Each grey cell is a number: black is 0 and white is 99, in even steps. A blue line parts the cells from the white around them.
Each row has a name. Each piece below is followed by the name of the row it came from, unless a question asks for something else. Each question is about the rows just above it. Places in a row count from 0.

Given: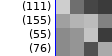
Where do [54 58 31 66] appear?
(76)
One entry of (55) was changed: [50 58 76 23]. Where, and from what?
0, [54]

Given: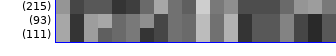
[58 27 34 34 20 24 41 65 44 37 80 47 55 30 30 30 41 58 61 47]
(215)
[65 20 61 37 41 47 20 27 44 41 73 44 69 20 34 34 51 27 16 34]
(111)
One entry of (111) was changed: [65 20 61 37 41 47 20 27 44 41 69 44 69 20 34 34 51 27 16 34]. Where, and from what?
10, [73]

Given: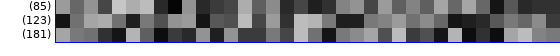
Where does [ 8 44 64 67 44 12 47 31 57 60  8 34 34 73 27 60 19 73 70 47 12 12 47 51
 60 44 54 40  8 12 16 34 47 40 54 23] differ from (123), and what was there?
12, [31]
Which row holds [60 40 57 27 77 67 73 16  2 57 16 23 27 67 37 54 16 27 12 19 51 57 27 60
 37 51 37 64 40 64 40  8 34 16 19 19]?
(85)

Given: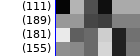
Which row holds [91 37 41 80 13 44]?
(181)
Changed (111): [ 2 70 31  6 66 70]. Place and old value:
5, [66]
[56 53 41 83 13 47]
(155)
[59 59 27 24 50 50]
(189)

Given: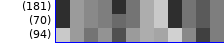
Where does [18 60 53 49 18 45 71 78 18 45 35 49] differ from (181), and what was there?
6, [67]
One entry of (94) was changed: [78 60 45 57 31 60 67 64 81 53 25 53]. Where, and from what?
11, [49]
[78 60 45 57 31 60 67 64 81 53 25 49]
(94)

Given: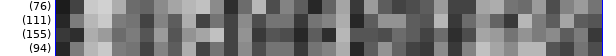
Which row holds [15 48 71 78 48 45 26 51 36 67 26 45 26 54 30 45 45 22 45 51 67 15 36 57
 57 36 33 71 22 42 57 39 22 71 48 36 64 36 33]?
(111)
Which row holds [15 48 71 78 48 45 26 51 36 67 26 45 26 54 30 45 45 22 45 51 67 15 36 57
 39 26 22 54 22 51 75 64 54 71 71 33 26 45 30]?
(94)
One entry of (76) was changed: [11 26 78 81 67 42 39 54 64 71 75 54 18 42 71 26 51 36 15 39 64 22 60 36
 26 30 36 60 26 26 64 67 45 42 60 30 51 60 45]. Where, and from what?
15, [30]
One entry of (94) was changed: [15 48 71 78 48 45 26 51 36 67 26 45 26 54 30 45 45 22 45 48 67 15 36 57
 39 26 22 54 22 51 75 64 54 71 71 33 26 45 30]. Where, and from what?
19, [51]

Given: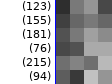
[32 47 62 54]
(181)
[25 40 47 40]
(155)
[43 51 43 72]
(215)
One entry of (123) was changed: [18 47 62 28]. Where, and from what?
2, [58]
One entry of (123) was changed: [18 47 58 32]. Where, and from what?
3, [28]

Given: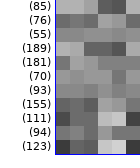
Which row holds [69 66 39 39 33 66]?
(189)
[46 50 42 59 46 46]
(94)
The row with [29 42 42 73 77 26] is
(111)
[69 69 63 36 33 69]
(85)
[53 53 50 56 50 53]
(93)

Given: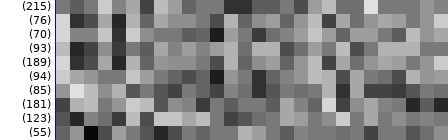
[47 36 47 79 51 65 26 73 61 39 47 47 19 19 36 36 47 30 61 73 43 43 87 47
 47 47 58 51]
(215)
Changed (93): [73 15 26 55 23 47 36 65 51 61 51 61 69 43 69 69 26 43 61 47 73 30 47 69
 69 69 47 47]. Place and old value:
16, [30]
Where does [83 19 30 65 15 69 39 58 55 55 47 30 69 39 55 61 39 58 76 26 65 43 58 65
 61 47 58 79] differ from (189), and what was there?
18, [73]
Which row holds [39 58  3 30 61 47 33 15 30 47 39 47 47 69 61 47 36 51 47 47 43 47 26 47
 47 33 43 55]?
(55)
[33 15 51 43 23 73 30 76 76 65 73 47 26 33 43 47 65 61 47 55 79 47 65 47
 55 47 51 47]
(123)

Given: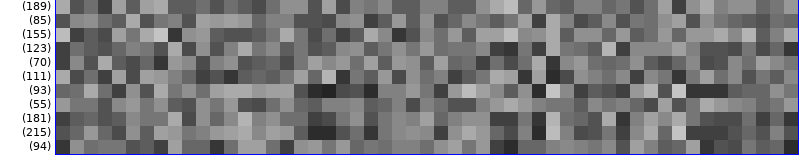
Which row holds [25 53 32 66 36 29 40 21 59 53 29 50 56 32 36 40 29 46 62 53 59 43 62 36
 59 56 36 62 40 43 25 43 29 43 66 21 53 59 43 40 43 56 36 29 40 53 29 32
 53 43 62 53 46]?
(70)
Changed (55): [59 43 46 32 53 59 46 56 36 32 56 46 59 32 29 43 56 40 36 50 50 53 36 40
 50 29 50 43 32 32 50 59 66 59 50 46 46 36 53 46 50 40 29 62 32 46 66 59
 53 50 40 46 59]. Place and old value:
1, [46]
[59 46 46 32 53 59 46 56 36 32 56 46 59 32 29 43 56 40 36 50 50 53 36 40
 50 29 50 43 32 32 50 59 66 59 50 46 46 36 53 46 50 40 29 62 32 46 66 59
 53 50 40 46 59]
(55)
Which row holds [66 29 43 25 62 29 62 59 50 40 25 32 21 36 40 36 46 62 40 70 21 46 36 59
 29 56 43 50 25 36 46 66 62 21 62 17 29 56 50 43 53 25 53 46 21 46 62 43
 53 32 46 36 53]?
(111)
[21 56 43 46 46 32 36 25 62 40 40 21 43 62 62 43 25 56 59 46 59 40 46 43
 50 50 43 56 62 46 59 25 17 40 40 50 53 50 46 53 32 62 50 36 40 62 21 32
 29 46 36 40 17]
(94)
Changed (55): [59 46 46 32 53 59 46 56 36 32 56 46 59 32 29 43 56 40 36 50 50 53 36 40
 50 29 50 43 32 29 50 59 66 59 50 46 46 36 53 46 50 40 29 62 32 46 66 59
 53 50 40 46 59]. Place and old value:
29, [32]

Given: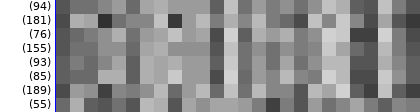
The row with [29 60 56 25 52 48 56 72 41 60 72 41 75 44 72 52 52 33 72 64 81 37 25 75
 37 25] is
(189)
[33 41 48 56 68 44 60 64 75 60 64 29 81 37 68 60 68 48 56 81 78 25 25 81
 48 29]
(76)
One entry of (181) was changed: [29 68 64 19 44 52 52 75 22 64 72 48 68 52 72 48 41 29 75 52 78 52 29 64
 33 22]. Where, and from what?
9, [60]
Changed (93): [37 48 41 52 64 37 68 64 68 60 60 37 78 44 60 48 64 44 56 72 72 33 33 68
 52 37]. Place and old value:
15, [44]
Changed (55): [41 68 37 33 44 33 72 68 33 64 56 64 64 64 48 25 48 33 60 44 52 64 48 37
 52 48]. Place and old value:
13, [60]
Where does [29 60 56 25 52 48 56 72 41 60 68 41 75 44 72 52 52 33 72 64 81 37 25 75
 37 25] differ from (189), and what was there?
10, [72]

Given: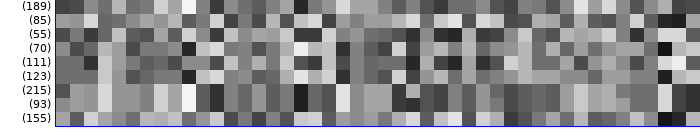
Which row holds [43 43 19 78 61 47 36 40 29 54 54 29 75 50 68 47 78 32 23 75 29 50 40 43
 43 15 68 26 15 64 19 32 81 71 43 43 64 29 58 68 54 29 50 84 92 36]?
(111)
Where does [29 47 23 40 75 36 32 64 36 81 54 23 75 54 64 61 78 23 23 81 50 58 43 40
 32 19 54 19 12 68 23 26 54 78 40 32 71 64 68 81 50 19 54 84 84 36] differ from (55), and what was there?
28, [15]
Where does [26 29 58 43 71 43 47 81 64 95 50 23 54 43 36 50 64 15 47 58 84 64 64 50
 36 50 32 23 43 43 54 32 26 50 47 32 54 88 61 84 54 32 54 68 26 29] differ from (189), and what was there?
2, [54]
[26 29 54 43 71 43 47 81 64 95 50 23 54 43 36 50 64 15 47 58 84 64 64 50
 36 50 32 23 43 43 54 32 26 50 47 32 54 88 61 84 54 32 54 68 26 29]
(189)

